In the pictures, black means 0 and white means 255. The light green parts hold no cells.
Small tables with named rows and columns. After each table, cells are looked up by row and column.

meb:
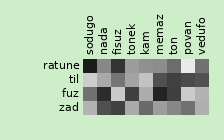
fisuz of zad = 65
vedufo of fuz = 179
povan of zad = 113
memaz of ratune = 141
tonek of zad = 170
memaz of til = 80
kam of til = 194
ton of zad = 135
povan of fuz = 203
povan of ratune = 234

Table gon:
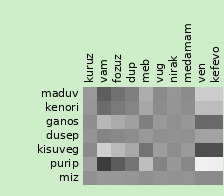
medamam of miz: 147
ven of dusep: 162
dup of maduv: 127
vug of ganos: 153
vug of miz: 148
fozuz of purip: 92
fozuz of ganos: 171
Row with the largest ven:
purip

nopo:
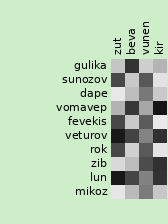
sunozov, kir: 226
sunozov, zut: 72
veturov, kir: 48
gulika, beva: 51
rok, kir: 228
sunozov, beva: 201
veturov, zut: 25
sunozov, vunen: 88
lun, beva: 69
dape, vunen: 120
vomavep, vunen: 166
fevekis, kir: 232
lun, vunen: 130
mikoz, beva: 186
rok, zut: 71
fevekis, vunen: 91
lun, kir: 51
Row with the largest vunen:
gulika

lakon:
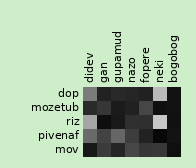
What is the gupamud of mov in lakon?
37
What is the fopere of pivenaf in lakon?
34
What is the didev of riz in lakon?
165
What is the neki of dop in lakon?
186
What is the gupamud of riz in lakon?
25
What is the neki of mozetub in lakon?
15
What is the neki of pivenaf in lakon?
8
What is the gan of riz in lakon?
14
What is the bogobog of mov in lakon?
15
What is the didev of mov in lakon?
24

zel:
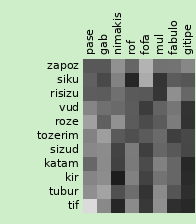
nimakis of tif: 38
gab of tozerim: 158
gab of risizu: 92
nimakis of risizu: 112
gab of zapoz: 88
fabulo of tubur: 85
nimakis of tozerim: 90
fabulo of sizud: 88
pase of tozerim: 130
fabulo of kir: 102

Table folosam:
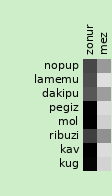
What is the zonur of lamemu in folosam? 78
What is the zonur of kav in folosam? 1
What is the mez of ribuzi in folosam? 144
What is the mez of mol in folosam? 207
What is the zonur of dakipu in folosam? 87
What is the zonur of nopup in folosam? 71
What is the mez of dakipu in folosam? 157
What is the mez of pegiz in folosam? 218
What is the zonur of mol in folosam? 1
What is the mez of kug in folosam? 211
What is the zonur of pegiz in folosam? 2

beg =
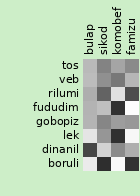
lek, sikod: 150
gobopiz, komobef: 157
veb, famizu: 182
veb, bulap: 188
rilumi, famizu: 77
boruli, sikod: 46
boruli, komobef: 249
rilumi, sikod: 99
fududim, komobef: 49
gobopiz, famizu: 152
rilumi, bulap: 174
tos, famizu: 138
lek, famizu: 247
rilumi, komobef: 224

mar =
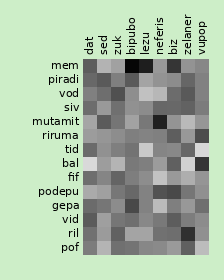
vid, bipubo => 111
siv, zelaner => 98
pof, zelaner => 96
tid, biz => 136
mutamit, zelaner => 185
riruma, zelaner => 152
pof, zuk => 112
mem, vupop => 135
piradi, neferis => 147
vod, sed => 110
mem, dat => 93

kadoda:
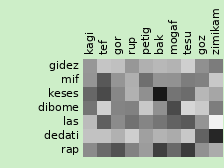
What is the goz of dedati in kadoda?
98
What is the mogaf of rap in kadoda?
105
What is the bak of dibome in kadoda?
144
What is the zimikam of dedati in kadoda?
38
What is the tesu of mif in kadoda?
125
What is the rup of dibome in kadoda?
129
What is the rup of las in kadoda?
113
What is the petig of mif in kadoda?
111
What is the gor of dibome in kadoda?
132
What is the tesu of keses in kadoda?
108
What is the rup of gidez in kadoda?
151
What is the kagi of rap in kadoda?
139

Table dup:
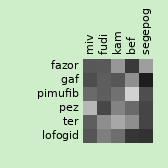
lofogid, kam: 110
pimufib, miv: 106
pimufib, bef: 209
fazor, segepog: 158
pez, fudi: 71
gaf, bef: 143
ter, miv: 94
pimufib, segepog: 78
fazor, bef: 58
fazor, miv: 88
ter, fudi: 142
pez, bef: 106
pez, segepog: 69
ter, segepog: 69
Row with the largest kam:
ter

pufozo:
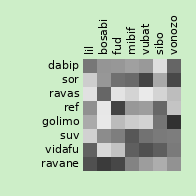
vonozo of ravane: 146
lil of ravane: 80
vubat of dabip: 153
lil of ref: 144
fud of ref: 66
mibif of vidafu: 95
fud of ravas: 227
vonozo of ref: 196
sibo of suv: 122
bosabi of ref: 231
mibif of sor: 106
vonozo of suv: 125
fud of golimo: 187
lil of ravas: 225
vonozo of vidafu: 122
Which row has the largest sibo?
dabip

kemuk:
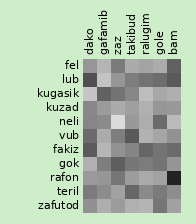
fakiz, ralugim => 102
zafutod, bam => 161
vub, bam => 145
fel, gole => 172
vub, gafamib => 171
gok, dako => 176
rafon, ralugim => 170
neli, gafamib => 139
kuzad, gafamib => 155
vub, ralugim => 178
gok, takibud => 119
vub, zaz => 126
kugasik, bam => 175

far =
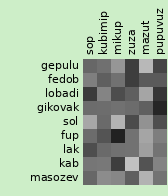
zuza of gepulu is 62
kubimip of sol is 106
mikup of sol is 179
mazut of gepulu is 184
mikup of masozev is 135
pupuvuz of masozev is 115
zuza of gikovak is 108
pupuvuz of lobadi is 54
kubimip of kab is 120
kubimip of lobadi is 132
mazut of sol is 146
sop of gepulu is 103
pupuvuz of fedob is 90
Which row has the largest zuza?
kab

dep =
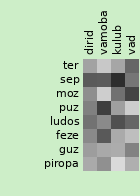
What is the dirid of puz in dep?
128
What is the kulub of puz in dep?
159
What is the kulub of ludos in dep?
80
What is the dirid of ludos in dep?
114
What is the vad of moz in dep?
68
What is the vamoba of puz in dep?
62
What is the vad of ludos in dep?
102
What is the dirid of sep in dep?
90
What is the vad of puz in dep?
205
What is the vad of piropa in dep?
175
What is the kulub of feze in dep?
170
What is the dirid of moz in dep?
142
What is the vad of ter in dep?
102
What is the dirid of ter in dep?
162
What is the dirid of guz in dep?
157
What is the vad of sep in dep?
118

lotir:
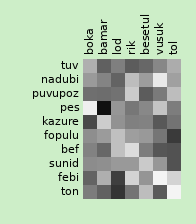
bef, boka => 130
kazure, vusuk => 88
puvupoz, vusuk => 122
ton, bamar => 97
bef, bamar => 103
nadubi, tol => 160
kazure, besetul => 130
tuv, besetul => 103
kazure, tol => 115
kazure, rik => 128
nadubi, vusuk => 233
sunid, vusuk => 151

